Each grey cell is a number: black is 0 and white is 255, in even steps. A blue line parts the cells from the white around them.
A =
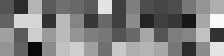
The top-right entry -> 174
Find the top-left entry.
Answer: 84
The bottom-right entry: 227
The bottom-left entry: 148
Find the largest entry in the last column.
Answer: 249
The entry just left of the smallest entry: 98
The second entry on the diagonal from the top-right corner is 167
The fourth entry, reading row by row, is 90
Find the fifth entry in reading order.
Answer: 112
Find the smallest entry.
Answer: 9
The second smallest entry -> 23
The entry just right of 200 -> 174
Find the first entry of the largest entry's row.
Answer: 98
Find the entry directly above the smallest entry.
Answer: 206
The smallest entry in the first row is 43
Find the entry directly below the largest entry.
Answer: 49
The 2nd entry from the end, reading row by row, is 140
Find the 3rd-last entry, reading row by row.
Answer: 43
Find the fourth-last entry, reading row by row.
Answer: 119

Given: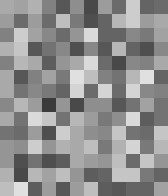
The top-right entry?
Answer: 107
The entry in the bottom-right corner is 162
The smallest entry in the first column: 115
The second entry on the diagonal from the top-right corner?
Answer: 156
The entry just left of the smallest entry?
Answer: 156
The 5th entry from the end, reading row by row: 93
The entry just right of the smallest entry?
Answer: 149
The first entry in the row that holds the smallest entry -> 136
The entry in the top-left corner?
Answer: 169
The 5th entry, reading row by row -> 87
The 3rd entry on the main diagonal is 162
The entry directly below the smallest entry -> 197
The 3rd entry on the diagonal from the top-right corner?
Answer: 136
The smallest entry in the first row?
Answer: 73
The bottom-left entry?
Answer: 190
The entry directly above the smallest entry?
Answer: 121
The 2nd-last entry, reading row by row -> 100
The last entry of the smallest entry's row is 115
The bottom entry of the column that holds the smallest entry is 156
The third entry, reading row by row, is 177
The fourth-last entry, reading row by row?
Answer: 87

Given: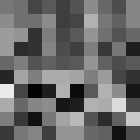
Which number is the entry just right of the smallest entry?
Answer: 30
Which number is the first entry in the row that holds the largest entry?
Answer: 234
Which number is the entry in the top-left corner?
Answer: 119
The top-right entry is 133
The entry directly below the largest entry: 171
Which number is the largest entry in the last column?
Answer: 200
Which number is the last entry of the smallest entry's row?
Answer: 23
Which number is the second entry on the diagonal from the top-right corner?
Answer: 97
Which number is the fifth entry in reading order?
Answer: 62
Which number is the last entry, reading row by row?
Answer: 77
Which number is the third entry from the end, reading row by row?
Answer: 97
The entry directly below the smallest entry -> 133
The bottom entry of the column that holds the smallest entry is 133
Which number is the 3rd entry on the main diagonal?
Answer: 50
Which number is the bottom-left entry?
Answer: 56
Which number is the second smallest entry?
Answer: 11
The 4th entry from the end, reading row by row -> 104
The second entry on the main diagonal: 112
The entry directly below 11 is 30
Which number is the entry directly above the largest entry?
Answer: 37
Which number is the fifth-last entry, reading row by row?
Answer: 148
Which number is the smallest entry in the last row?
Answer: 17
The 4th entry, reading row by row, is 89
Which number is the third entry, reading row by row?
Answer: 69

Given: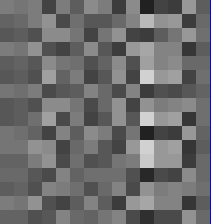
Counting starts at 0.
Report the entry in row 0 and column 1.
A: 117
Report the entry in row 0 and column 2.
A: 124
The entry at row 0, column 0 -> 124
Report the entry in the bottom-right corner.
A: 105
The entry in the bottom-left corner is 99
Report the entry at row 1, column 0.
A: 99
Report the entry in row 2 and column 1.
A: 93
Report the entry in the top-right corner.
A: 93
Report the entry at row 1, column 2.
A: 124
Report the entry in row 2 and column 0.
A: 87
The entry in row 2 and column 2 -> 80
